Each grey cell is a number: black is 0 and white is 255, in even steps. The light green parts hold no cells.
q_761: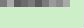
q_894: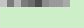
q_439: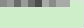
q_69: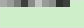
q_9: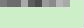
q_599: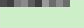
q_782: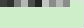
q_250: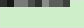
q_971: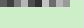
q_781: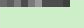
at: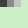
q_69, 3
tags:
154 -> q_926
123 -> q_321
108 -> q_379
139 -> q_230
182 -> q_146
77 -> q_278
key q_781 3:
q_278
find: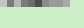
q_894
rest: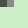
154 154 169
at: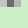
q_971, 6
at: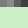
q_599, 2

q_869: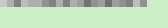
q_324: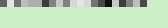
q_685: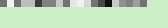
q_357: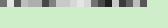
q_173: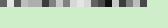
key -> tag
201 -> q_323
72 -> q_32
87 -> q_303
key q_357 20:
q_303
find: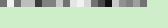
q_685

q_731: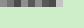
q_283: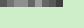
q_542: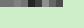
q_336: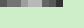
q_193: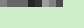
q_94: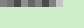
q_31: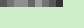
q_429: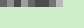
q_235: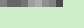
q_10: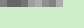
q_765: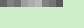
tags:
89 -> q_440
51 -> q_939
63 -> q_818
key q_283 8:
q_818
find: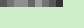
q_31
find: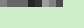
q_193
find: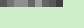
q_283
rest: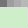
129 116  89

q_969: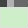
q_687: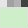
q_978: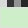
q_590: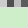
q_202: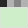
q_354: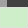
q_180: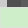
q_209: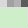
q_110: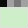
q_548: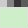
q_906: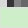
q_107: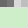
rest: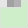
65
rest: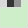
38
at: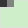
q_906, 1
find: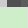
q_180

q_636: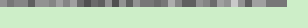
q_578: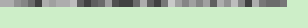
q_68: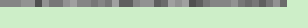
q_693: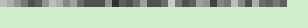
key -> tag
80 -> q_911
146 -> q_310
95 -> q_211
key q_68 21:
q_310
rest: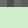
146  80 146  95 146 119 119 107 119 173 133  95  95 146 133 107 160 146 201 146  95 160 160 119 119 119
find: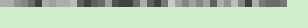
q_578
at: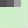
q_693, 26

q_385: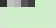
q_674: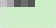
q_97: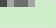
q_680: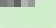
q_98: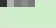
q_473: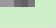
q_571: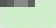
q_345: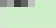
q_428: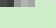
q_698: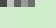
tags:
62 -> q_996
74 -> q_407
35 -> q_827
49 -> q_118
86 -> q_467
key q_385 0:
q_118
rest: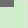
166

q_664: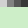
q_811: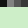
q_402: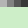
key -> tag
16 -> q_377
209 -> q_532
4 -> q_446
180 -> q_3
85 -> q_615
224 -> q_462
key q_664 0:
q_532
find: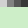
q_664

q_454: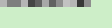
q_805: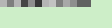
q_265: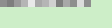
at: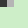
q_805, 5
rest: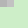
126 168 142  97  97
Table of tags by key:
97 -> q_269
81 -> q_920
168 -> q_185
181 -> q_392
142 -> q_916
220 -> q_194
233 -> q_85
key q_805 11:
q_269
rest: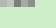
97 97
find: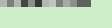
q_805
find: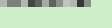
q_454
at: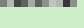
q_454, 2

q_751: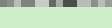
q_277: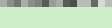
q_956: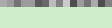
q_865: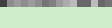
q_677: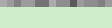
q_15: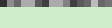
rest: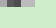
104 216 187
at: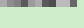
q_277, 3

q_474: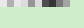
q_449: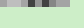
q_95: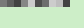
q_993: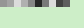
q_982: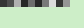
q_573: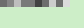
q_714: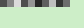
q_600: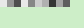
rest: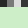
149
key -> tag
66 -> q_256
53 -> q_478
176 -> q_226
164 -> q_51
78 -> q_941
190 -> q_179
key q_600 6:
q_226
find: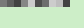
q_95
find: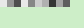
q_600
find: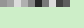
q_993

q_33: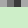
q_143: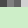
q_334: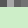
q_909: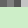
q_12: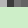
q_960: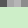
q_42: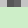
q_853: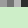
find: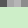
q_960
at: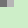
q_853, 1
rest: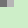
46
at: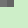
q_12, 2
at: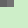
q_334, 2
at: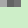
q_334, 1
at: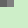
q_909, 0

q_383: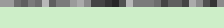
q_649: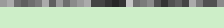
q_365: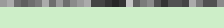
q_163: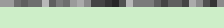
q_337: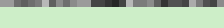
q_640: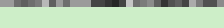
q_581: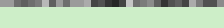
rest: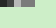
139  95  52  81  81  68 171 123  81  68 139
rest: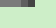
95  95  68 171 139  81  52 139
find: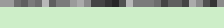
q_383

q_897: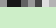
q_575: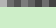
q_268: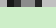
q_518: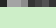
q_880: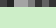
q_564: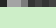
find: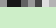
q_897
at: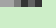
q_880, 2
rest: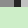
193
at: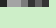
q_880, 1
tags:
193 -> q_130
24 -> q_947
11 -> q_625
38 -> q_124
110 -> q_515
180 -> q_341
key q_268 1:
q_947

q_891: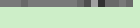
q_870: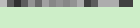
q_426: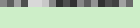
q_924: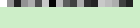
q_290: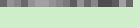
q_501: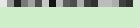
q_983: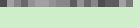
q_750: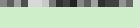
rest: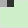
35 200 188 173  65  35
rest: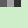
65  65 147 105
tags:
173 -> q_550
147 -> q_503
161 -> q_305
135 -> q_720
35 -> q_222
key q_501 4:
q_305
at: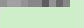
q_983, 4
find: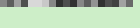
q_426

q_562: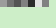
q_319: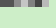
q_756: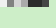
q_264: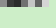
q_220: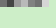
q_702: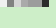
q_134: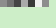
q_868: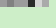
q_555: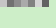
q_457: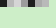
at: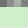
q_555, 1
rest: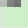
213
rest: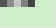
185
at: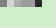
q_702, 1
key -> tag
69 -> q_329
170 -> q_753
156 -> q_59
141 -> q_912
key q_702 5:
q_59
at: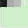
q_457, 4

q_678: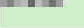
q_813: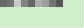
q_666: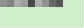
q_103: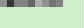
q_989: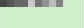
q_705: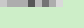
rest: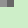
87
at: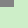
q_103, 2
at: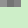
q_103, 6
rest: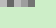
158
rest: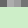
87
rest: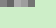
87
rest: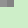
173 158  71 173 146 103  87

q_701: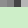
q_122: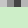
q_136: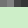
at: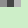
q_122, 1
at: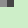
q_122, 1
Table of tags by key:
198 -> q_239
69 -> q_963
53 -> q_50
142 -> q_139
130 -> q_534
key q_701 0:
q_139
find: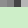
q_701

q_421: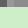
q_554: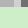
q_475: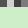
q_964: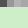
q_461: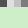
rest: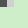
65 124
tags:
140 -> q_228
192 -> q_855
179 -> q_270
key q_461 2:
q_855
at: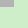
q_554, 0

